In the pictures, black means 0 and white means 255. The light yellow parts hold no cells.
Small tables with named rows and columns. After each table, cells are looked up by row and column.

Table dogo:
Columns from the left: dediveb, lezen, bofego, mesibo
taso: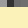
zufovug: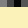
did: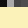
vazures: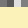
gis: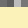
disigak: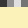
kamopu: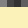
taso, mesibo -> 111
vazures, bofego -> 223
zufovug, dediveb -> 128
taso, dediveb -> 156
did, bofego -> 69
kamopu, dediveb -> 130

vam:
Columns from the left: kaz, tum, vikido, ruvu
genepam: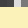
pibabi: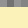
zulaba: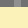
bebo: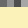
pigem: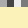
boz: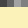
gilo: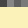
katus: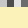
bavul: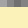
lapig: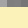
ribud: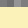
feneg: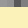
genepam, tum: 69
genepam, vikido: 220
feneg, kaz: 152
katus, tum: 77
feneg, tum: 146
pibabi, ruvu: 132
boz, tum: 101
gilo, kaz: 69
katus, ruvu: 108
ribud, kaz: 124
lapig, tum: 126
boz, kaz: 68
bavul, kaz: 164
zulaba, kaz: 114
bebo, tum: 148
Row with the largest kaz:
katus

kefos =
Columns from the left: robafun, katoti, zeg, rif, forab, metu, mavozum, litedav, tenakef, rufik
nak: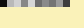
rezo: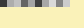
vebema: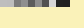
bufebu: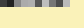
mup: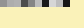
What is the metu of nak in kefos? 109
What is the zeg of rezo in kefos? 193
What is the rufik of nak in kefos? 61
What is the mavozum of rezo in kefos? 167
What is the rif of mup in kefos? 76
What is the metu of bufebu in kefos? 86
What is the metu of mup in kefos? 188
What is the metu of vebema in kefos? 141
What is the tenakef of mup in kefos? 189
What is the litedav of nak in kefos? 116
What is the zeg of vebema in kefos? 123
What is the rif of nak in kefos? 135
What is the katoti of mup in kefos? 173
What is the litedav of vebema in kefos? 214
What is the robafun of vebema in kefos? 190
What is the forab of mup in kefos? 133
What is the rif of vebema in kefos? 143
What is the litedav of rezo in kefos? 217
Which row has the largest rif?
bufebu

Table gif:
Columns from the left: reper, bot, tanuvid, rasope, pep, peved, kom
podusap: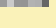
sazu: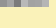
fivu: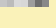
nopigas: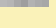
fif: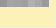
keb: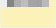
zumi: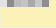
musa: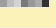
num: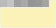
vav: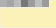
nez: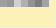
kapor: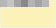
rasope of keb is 190
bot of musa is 191
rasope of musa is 121
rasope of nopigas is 158
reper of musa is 157
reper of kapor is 182
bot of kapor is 196
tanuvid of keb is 175
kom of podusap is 102

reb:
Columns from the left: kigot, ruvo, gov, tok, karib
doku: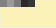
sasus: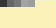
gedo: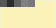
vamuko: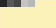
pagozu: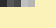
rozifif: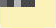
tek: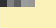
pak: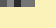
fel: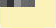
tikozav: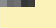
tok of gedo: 129
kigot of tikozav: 140
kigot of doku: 129
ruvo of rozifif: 65
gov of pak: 44
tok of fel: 106
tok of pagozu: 192
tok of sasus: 163
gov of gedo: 97
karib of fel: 101
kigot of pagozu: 43
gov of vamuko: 70
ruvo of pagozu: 88
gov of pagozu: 72
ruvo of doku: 154
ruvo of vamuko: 89
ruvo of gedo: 43

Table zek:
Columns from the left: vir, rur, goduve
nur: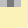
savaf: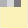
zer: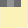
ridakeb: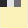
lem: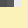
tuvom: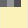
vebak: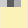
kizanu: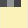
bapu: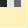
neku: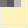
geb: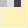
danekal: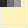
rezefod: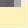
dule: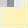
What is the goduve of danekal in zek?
156
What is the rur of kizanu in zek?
149
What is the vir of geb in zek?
190
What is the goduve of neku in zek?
185
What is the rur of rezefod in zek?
99
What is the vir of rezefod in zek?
103

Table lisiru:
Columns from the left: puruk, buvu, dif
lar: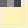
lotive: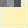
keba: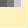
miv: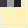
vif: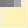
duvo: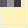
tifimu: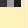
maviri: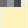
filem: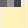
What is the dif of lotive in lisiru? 84
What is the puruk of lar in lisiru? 105
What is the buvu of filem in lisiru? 151
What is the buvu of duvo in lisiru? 152
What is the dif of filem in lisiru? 68
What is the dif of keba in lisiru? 201
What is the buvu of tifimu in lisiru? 158
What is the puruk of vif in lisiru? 128
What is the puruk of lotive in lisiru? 118
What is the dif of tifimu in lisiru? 29
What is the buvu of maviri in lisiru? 150
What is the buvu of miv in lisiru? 157
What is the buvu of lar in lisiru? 151
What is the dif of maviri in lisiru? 75
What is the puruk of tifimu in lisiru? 54

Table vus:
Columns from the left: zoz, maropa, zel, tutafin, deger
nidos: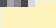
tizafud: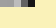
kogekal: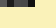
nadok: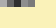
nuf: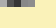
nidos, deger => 216
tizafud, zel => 188
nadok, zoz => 173
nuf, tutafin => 136
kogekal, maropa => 28
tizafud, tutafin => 98
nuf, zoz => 173
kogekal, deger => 16

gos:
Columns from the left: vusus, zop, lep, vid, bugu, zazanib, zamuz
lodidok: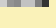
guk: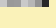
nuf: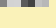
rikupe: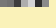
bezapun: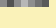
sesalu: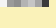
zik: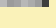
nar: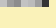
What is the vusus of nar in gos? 194
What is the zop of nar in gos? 156
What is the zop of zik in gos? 155
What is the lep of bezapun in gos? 141
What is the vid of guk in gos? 201
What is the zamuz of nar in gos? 52
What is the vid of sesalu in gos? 179
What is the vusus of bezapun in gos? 139
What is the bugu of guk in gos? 182
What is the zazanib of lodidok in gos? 126
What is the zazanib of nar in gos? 158
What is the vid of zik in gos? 183
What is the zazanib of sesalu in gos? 164
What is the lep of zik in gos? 162
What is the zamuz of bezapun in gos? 90
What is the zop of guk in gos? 153
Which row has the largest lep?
nuf

